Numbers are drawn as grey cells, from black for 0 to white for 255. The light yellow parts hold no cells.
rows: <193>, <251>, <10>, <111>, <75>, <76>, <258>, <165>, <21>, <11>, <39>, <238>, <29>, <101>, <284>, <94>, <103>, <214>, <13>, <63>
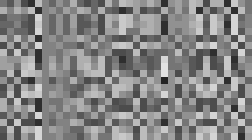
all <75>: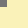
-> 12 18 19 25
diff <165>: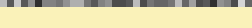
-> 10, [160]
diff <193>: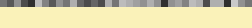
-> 7, [102]
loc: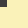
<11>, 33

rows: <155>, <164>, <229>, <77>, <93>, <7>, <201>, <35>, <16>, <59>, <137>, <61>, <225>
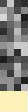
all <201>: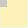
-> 2 3
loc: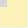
<229>, 0
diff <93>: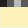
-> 0, [46]
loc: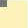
<137>, 3
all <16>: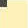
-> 3
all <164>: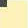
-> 2
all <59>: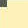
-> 0 1 3

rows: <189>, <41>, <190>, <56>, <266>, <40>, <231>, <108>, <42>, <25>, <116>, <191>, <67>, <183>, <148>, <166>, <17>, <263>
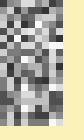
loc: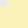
<266>, 4
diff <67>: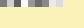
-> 7, [249]
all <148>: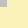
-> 3 4 5 6

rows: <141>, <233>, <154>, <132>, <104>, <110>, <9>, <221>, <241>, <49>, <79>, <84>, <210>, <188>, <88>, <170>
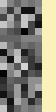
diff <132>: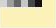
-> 0, [197]
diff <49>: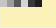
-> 1, [143]
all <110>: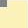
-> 3 4 5

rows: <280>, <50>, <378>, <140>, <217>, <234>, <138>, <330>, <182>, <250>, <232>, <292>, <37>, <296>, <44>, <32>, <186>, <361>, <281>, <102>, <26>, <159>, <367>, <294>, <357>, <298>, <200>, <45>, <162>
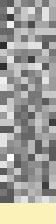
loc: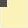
<140>, 4
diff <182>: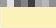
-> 6, [167]
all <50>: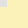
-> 1 4 6
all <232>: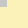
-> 2 6
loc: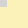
<250>, 4
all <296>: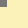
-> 0 1 4 5

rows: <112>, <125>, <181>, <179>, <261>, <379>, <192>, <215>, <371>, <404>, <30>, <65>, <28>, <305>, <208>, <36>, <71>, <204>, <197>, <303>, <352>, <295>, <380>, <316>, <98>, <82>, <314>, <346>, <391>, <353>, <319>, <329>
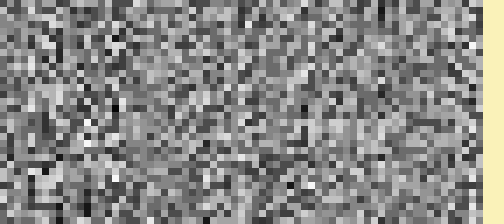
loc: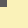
<112>, 40
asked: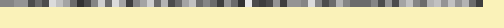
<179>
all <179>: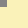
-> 0 1 13 19 29 43 45 49 53 59

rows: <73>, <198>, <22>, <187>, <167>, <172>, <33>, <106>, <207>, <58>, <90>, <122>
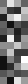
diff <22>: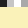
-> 2, [241]
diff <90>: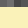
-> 0, [86]
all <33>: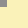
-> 0 1 3
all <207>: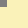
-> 1
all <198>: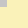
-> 3

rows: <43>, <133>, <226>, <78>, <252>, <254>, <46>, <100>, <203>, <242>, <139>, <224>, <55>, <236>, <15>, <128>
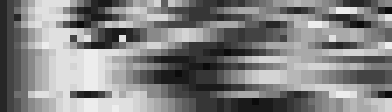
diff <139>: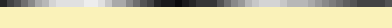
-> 43, [169]
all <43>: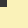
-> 16 29 30 32 34 49 52
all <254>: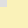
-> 7 8 9 12 17 47

